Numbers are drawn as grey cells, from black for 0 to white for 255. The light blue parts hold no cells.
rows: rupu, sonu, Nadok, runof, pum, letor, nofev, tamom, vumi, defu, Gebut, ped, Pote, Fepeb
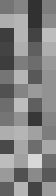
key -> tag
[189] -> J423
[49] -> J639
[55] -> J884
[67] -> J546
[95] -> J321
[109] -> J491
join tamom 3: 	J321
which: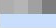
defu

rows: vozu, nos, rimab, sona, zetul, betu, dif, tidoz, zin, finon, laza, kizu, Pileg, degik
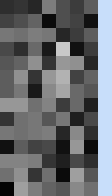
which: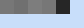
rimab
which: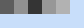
betu
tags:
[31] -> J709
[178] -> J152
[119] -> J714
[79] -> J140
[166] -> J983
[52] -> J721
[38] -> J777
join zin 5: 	J714
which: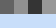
zetul
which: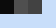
nos
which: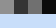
Pileg
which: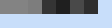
kizu

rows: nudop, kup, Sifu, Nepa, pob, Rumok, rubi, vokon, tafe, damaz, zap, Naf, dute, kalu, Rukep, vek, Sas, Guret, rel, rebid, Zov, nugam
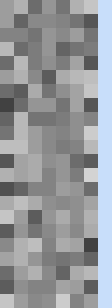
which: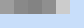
damaz
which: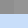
Naf
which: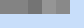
Sifu
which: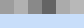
rebid

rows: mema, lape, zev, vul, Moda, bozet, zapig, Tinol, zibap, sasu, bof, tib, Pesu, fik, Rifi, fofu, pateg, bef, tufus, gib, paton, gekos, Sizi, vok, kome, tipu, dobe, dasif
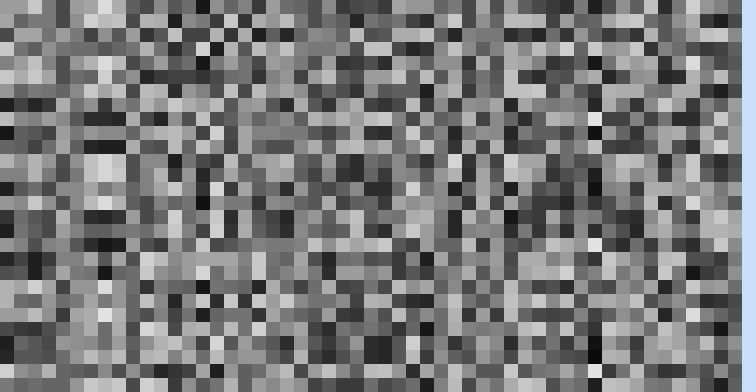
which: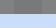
bef
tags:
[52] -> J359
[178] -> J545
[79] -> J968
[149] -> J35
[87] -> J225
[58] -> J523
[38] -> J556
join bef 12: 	J523
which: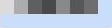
mema

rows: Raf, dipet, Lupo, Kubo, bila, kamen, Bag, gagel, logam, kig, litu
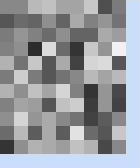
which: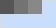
kamen
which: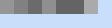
Lupo
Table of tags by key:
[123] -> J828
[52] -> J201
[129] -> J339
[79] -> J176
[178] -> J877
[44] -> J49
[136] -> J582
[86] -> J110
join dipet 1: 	J110
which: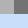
bila
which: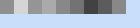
logam
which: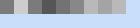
kamen
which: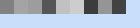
gagel

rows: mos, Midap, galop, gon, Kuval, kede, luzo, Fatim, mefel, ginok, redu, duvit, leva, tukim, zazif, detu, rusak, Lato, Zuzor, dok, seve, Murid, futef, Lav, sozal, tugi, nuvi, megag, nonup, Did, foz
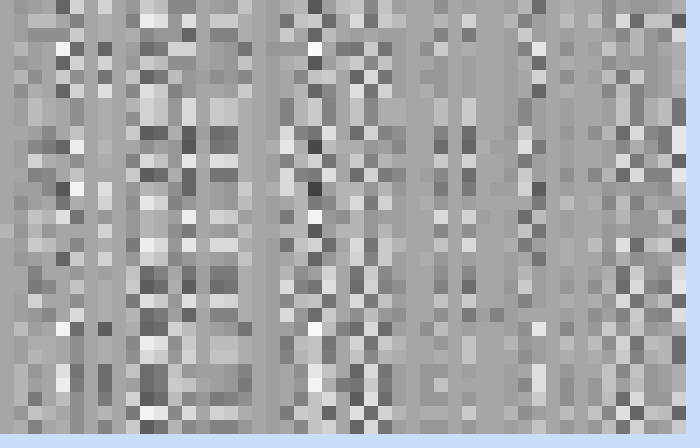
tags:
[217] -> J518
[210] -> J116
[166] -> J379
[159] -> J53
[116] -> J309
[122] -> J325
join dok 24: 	J116
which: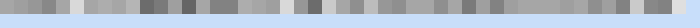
futef
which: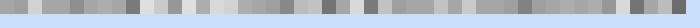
Murid
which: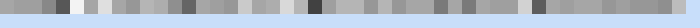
tukim
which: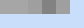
Murid
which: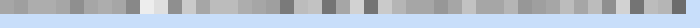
sozal
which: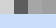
tukim

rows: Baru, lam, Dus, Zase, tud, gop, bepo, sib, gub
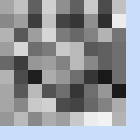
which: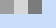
Dus
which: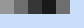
gop

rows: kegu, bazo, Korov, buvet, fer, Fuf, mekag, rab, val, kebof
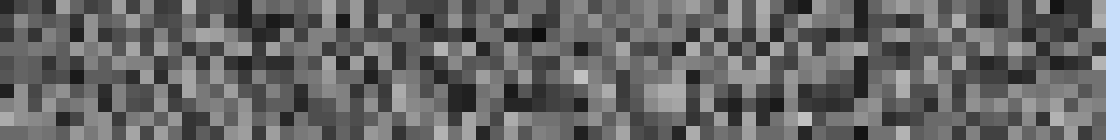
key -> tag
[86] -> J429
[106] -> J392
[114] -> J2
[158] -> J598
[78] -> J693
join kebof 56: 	J392
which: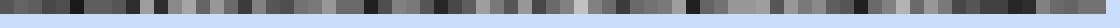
Fuf

